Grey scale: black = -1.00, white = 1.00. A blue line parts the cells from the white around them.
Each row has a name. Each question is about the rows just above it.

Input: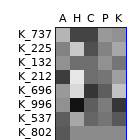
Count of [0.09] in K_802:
4
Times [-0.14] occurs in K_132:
2
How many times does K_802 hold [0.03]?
0

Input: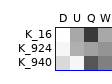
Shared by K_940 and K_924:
[0.93]
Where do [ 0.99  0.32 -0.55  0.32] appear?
K_16
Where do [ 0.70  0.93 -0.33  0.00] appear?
K_940

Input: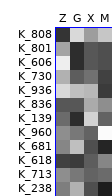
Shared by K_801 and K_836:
[-0.32]
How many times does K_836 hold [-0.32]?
2
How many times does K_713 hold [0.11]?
1

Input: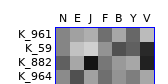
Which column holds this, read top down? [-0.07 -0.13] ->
F
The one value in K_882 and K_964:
[0.31]
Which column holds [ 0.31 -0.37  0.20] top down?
B
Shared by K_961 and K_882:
[0.31]
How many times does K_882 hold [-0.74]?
1

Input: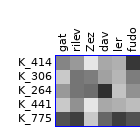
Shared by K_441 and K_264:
[0.14]
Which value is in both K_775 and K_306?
[0.58]
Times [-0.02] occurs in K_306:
2
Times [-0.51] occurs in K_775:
2
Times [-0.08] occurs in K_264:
1
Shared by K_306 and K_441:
[0.58]
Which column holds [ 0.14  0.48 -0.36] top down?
fudo

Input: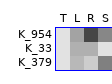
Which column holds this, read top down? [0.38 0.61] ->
R
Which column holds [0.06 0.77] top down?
S
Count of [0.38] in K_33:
2
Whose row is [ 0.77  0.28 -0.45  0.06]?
K_954

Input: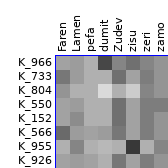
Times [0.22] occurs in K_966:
1
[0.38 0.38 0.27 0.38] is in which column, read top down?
pefa
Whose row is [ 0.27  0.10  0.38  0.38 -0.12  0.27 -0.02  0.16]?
K_152
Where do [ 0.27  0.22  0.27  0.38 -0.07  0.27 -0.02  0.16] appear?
K_926
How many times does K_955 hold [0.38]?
4
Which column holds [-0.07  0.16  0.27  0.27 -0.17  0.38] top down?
Faren
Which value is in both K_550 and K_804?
[0.38]

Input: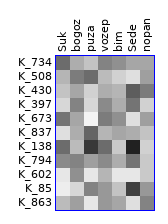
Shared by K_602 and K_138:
[0.58]
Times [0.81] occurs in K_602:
4
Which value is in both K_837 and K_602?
[0.42]
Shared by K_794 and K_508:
[0.25]

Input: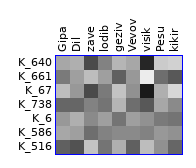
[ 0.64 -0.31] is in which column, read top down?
kikir
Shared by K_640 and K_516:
[0.37]
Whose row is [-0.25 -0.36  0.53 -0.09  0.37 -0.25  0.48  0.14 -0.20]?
K_516

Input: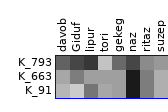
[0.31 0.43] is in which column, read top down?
davob
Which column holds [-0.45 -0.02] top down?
Giduf
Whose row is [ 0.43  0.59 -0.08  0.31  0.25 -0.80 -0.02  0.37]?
K_91
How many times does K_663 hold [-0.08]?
0

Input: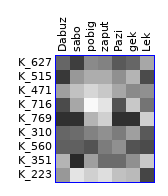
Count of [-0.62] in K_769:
4
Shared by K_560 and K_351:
[0.13]

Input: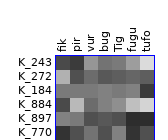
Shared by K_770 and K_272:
[-0.37]
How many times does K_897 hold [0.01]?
1
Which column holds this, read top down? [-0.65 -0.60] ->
fugu
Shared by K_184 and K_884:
[0.01]
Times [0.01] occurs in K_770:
1
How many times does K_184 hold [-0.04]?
4

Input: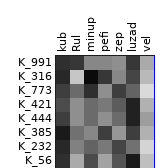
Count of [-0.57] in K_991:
2
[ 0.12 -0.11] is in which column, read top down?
Rul
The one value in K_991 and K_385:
[0.06]
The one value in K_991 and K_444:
[0.12]
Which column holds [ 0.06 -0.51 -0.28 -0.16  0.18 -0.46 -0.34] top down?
zep
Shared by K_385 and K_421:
[0.39]
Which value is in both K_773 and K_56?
[-0.63]

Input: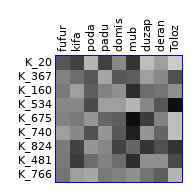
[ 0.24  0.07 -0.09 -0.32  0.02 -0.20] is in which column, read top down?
deran
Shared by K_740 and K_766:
[0.24]
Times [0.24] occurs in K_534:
2
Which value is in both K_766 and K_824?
[-0.04]
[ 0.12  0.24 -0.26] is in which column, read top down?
domis
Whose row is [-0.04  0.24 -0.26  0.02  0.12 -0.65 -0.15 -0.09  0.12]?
K_160
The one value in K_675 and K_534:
[-0.88]

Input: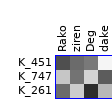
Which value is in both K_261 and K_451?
[-0.16]
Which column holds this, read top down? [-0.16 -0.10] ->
ziren

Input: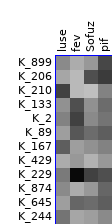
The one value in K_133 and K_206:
[-0.38]
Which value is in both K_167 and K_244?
[0.24]

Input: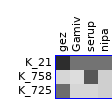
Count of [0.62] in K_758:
1
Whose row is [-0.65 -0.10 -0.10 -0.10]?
K_21
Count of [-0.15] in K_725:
1
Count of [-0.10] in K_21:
3
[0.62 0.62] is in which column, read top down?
nipa

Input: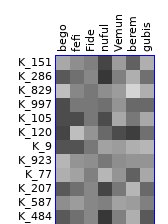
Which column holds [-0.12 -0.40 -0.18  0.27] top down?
nuful
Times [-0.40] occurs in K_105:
3
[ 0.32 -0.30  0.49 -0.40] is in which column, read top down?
bego
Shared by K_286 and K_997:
[-0.12]
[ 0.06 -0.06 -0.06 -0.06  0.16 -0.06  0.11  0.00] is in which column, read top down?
Fide

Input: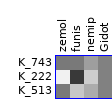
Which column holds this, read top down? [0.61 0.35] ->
nemip
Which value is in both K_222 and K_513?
[0.01]
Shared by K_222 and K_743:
[0.01]
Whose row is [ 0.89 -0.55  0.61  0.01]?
K_222
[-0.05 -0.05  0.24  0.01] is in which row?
K_743

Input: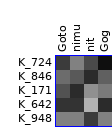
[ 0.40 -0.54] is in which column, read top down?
nit
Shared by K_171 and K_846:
[-0.66]
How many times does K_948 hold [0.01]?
3
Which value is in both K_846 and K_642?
[-0.66]
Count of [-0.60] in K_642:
2
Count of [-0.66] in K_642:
1

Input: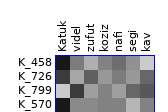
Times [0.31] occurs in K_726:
1
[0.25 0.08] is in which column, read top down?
zufut
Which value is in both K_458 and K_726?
[-0.03]
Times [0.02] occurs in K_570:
3
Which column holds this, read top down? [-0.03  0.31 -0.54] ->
videl
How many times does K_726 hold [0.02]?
0
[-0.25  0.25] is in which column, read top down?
zufut

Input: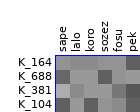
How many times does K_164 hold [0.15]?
3
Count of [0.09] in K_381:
1
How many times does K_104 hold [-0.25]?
3
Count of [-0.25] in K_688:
1
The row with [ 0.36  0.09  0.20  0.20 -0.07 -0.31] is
K_381
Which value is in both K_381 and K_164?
[0.09]

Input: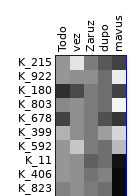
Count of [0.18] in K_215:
1
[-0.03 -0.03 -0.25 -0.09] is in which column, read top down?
Zaruz
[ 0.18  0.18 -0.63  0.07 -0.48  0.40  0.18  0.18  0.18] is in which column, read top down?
Todo

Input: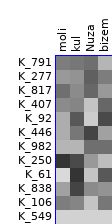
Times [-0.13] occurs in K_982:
2
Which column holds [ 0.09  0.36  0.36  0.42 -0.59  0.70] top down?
moli
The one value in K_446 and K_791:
[-0.07]
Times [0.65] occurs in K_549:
4

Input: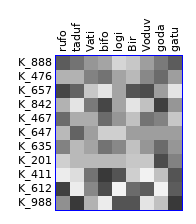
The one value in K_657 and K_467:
[0.56]
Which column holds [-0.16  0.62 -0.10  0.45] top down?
bifo
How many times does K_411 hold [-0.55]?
1
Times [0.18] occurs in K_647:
0
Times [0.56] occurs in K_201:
2
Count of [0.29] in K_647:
0

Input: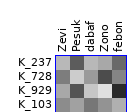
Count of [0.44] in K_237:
2
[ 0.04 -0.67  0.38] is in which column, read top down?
febon
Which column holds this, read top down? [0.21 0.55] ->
dabaf
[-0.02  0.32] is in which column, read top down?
Zevi

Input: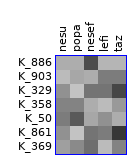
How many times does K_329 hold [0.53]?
1
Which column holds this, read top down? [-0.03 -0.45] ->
taz
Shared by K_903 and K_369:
[0.47]
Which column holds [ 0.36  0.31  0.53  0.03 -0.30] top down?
popa
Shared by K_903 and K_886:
[0.36]
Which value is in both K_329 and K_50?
[0.14]
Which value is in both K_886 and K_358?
[0.36]

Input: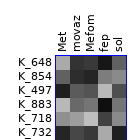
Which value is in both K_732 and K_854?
[-0.71]
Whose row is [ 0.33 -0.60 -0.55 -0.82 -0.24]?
K_648
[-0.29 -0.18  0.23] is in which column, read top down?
movaz

